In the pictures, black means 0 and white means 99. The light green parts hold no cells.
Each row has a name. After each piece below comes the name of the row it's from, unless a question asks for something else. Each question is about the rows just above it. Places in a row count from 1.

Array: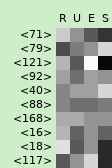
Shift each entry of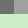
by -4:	[39 58]
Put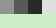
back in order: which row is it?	<18>
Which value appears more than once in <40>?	[62]
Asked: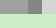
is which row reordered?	<40>
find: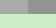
<168>

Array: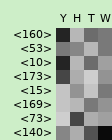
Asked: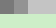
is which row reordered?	<15>
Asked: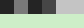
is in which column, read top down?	Y
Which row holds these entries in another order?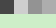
<173>
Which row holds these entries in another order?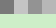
<169>
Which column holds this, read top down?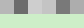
T
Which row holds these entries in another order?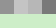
<169>
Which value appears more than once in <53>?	[47]

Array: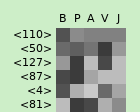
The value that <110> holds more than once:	[50]
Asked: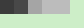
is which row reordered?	<87>
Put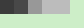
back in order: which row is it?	<127>

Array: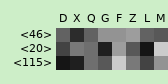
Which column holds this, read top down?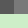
Z
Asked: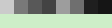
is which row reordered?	<20>
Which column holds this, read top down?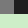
X
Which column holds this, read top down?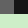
L
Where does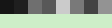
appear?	<115>

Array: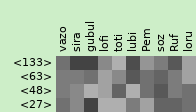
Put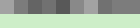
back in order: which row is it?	<63>
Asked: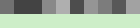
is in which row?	<133>
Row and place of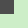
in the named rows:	<133>, 6
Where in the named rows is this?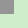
<133>, 7

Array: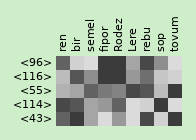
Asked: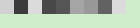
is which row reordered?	<114>
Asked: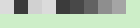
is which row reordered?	<96>
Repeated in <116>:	[23]
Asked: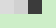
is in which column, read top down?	tovum
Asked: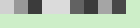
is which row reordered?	<43>

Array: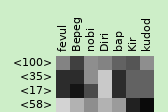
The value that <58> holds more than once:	[69]
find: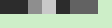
<35>
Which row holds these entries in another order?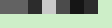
<17>
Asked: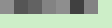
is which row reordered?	<100>
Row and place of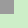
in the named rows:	<58>, 5

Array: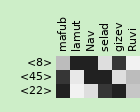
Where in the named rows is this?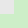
<45>, 2
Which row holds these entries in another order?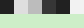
<8>
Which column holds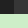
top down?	selad
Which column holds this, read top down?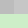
Ruvi
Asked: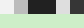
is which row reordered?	<8>

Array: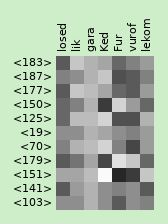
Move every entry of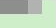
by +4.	[59 59 73]
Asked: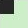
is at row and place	<151>, 5
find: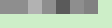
<103>
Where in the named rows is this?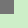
<179>, 2
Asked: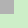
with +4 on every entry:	[73]

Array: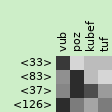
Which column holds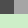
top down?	kubef
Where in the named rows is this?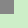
<37>, 1
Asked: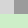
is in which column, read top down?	tuf
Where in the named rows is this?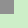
<83>, 1
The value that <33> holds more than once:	[73]

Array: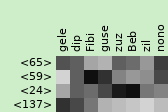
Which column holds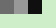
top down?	Beb
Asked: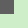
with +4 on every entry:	[41]
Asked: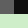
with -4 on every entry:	[33  2]

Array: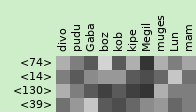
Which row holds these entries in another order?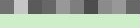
<39>
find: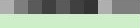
<130>
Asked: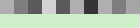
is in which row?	<74>
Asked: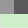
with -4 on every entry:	[55 31]
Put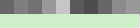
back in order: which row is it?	<39>
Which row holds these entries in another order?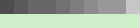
<39>

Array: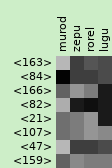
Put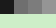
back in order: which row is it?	<21>
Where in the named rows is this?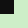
<82>, 3
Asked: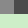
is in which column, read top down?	lugu

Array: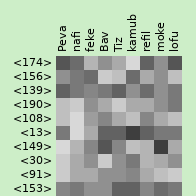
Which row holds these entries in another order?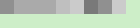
<190>
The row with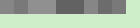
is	<153>
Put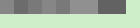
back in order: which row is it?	<153>
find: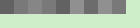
<139>
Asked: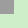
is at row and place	<108>, 3
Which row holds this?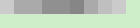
<91>
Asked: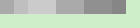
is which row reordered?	<91>

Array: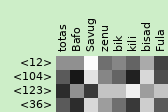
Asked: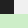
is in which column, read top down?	kili
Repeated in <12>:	[56]
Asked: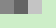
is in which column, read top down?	bik
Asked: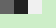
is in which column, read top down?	kili

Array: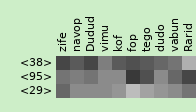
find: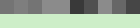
<95>
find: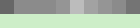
<29>
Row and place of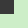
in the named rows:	<95>, 6

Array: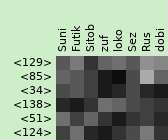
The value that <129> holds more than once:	[34]
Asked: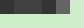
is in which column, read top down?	Sitob
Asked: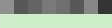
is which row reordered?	<129>
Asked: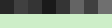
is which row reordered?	<51>

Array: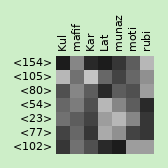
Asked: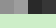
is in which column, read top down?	rubi
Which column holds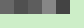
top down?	moti
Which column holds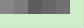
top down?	mafif
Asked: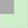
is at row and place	<77>, 4
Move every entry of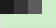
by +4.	[15 25 40]

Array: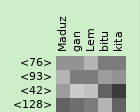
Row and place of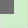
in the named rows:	<128>, 2
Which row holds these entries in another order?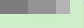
<76>
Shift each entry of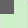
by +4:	[42]

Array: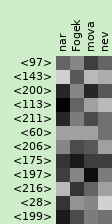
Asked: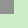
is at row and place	<28>, 2
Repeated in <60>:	[62]

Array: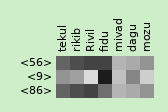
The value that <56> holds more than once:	[26]
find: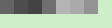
<86>

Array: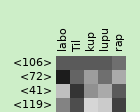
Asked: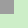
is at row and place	<72>, 3
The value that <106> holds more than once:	[35]
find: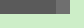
<106>
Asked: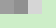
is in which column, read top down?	kup

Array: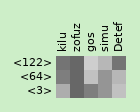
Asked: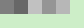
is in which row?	<64>
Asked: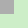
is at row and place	<3>, 1
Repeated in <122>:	[45]
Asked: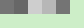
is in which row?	<122>
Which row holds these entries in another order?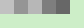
<64>

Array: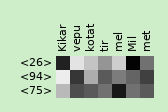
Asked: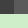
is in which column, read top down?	met
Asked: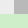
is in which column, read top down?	Kikar
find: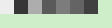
<94>
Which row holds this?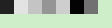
<26>
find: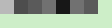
<75>

